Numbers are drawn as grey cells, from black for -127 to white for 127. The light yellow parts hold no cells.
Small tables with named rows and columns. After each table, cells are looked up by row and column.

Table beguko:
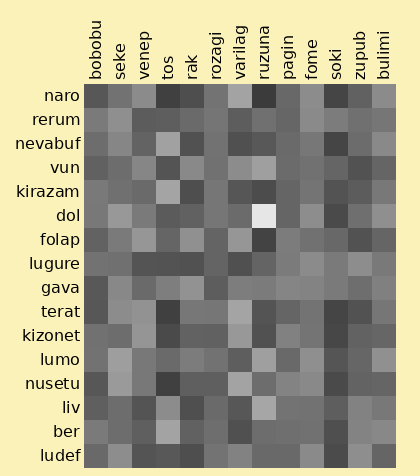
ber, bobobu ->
-5
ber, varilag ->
-47
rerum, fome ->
10
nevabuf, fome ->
-8
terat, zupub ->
-45
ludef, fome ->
10
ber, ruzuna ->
-18
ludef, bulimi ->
-26
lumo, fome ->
15
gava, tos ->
-1
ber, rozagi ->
-17
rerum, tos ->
-33
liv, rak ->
-48
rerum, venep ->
-35
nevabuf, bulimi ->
9
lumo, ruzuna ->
31
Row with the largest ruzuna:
dol

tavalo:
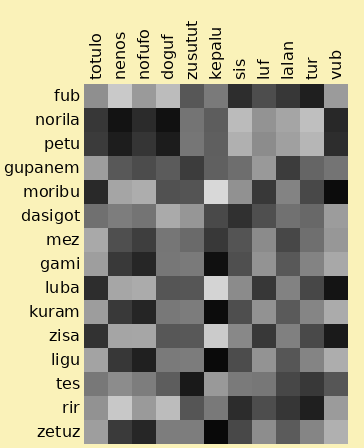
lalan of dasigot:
-14
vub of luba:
-107
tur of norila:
63
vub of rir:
27
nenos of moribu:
37
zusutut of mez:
-21
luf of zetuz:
13
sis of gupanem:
-17
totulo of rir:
18
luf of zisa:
-71
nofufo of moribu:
45
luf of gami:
19
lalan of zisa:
0
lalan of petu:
32
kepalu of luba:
84
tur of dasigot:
-23
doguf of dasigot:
42
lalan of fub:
-72

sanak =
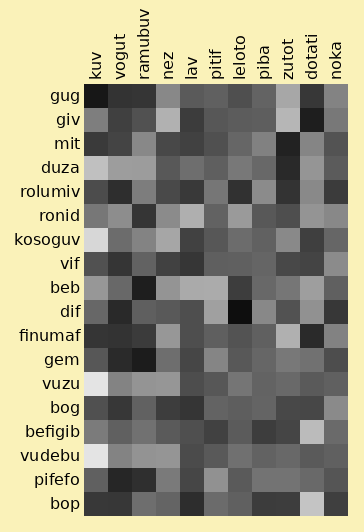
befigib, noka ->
-21
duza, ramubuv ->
28
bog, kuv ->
-47
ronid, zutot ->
-49
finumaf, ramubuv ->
-68
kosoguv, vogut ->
-19
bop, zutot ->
-66
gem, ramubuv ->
-99
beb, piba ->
-23

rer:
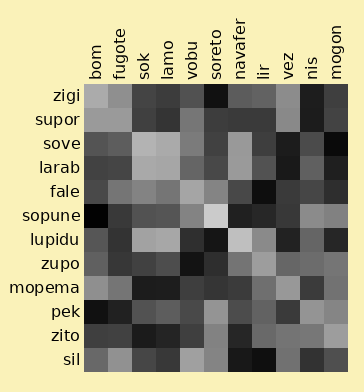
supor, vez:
9
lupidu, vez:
-93
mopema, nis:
-68
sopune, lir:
-88
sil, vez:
-14
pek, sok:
-45
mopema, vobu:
-65
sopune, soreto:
75
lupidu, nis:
-26
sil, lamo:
-71
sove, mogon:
-117
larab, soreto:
-55
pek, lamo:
-34
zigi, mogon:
-64
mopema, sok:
-99
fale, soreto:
4
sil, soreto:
4
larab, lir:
-45
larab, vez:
-102
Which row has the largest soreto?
sopune

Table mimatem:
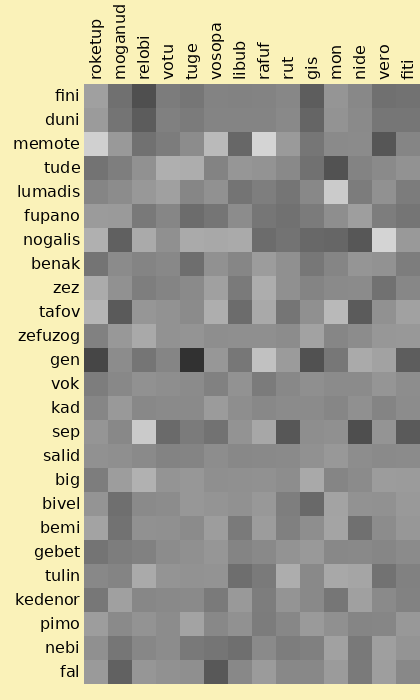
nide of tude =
3
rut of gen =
27
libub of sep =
19
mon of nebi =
33
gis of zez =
4
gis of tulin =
9
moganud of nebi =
-9
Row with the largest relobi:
sep

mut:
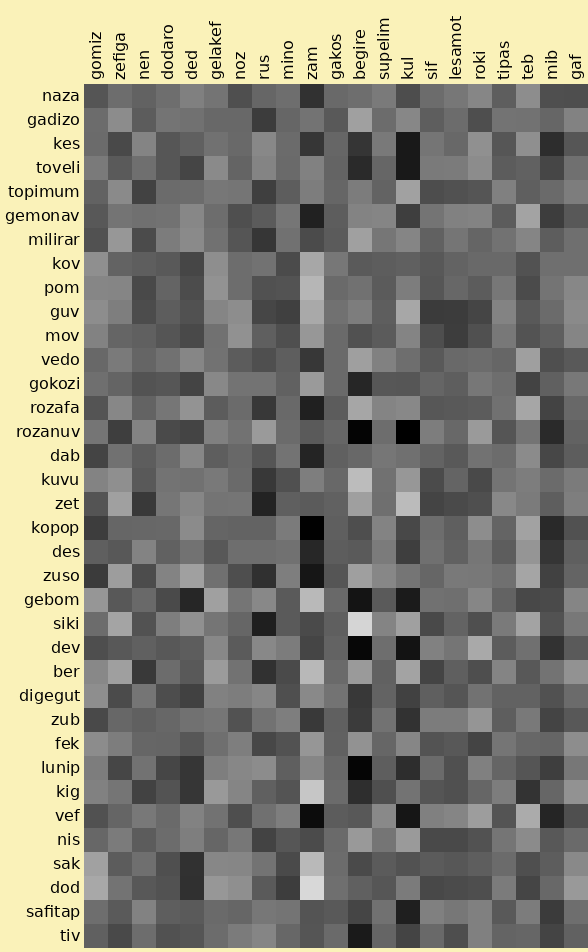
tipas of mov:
-7
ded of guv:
-46
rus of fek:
-56
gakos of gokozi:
-21
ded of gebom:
-89
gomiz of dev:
-49
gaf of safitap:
-17
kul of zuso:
-10
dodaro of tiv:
-46
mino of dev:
-3
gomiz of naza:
-42
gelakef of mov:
-14
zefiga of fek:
-2
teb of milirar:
5
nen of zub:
-31
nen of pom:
-54
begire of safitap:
-58
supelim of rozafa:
4
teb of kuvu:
-2
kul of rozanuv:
-127

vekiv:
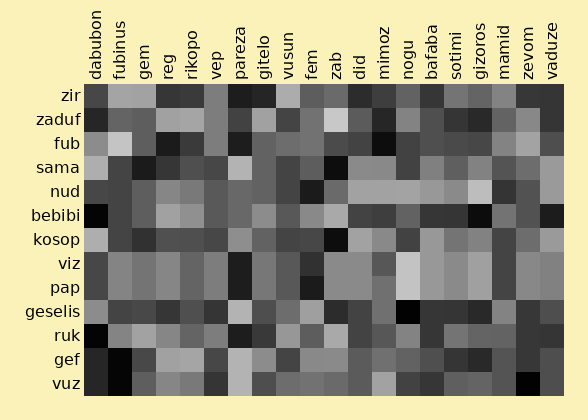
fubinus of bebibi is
-59
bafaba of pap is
24
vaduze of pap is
1
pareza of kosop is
14
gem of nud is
-33
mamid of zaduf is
-28
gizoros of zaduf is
-86
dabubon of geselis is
12
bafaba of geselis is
-73
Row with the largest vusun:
zir

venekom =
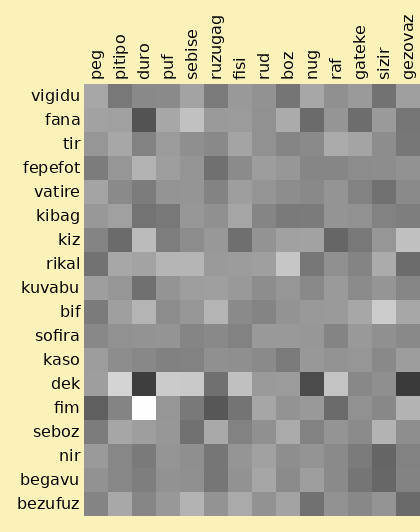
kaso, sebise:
2
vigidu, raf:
16
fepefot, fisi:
11
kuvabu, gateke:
11
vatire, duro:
-3
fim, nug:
25
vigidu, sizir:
-13
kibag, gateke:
17
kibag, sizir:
2
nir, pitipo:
7
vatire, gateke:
2
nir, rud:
33
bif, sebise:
23
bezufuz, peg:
4

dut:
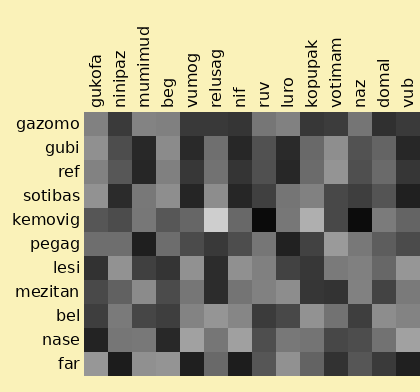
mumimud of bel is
-57
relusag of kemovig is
78
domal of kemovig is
-4
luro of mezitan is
13
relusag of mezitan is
-83
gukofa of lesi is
-77
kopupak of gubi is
-22

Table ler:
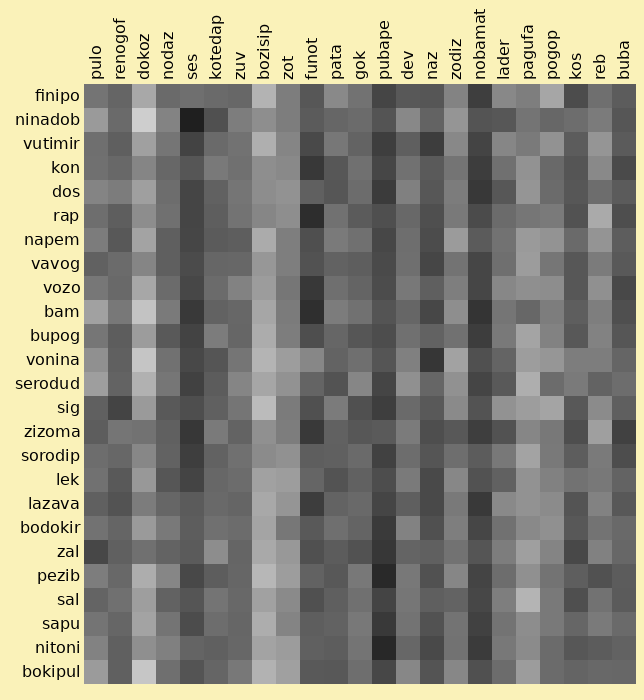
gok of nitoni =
-11
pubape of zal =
-72
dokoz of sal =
30
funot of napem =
-48
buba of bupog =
-41
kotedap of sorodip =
-29
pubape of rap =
-48
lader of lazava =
9
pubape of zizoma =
-37
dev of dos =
0
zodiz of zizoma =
-39
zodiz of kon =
-11
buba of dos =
-36
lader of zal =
-2
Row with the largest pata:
finipo

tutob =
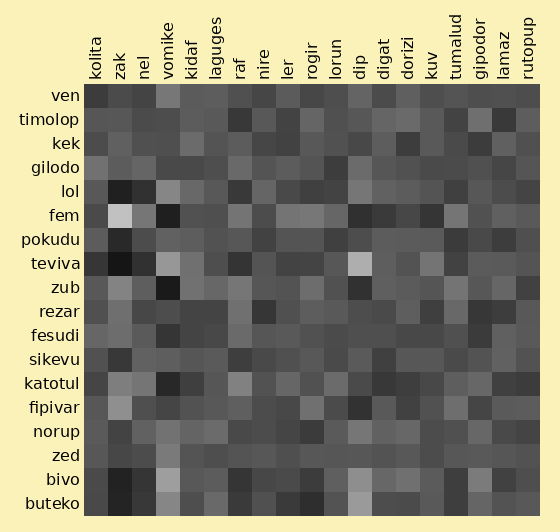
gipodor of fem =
-46
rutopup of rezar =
-39
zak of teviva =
-106
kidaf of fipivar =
-45
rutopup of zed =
-45
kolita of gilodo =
-14
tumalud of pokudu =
-68
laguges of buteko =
-22
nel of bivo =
-74
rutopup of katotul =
-67

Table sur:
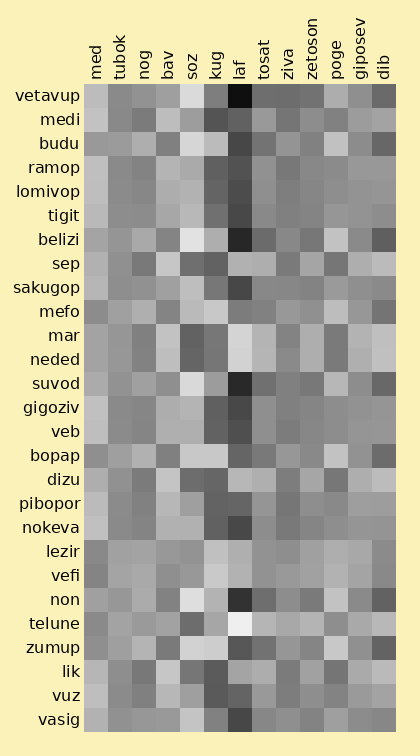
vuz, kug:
-37
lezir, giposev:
40
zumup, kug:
77
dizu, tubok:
17
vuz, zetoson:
14
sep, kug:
-29
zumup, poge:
72
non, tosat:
-17
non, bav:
2
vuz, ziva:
-2
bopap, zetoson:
9
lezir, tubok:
33
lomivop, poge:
14
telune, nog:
26
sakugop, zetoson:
3
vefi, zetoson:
33
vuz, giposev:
26
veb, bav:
47
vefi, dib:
9
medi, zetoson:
13

